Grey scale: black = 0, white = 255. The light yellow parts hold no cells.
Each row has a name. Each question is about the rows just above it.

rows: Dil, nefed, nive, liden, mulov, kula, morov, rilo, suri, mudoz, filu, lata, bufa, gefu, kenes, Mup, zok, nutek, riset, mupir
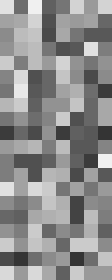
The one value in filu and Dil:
[154]
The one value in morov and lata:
[59]
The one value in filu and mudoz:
[88]
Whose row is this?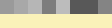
filu
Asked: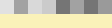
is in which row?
gefu
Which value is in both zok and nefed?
[103]

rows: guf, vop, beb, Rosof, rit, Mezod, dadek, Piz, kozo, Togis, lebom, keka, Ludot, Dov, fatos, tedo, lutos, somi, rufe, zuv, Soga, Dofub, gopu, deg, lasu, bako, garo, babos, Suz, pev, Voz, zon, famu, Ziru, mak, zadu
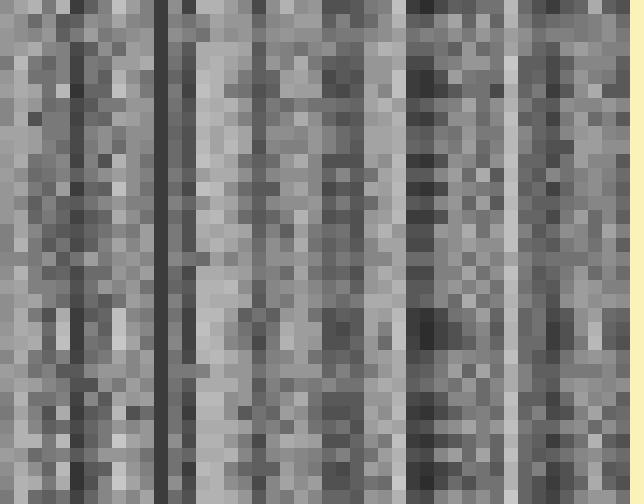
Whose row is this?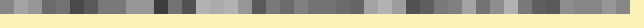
Piz
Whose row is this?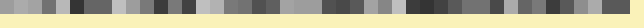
dadek
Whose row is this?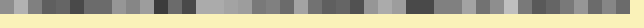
zuv
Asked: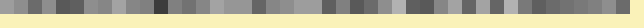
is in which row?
vop
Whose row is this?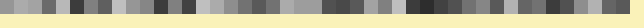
deg
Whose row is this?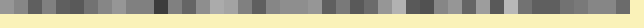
fatos
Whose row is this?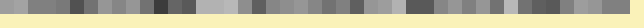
Soga

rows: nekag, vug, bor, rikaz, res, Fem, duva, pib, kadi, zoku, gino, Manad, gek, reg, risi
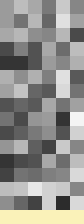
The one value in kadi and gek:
[115]
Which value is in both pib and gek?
[115]
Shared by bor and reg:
[134]
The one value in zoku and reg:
[209]
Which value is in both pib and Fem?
[89]
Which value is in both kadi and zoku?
[74]
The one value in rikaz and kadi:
[74]

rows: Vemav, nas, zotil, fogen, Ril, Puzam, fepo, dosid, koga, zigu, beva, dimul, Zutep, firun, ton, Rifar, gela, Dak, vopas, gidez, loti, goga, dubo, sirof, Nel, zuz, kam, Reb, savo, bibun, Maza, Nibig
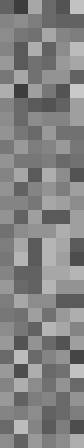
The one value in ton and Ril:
[167]
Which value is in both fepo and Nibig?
[174]
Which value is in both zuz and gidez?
[132]
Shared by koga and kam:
[105]

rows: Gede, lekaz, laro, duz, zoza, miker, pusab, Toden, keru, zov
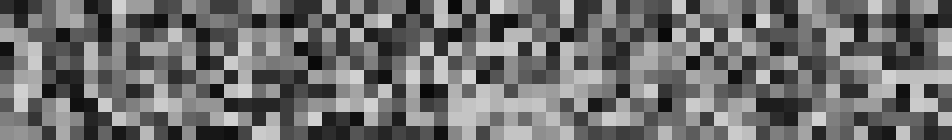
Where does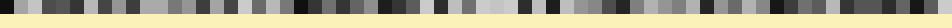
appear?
duz
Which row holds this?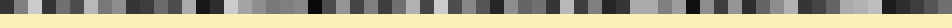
zoza

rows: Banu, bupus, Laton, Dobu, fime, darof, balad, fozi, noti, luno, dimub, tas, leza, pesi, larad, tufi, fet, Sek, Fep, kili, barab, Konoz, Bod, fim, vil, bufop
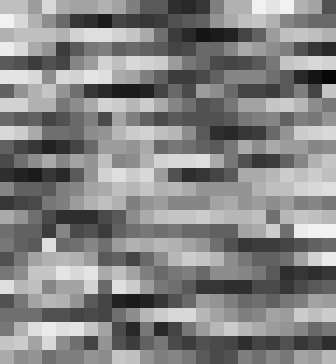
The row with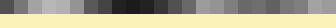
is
Konoz
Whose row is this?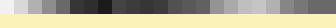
bupus
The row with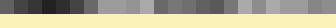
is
dimub
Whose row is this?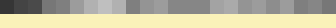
larad
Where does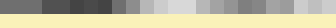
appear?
Bod

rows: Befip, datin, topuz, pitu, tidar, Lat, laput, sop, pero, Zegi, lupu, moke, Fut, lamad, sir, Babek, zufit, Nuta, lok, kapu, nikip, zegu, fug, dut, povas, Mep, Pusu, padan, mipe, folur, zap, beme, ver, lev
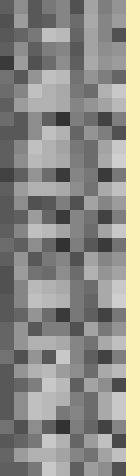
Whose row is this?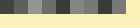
Fut
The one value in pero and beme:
[88]
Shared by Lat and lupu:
[192]
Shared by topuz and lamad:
[192]
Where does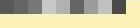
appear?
beme

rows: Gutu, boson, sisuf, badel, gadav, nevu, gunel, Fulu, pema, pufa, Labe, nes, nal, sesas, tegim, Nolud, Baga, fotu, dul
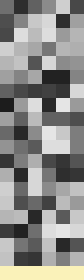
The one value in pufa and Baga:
[229]
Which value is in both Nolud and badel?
[181]
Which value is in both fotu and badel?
[117]
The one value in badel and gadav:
[181]
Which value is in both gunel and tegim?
[65]

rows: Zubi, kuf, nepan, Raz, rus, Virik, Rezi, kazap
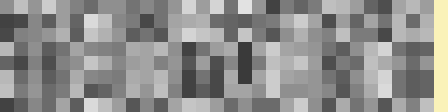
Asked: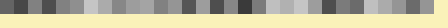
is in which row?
rus
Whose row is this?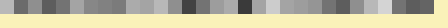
Raz
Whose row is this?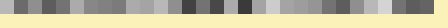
Virik
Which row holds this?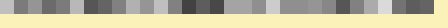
Rezi

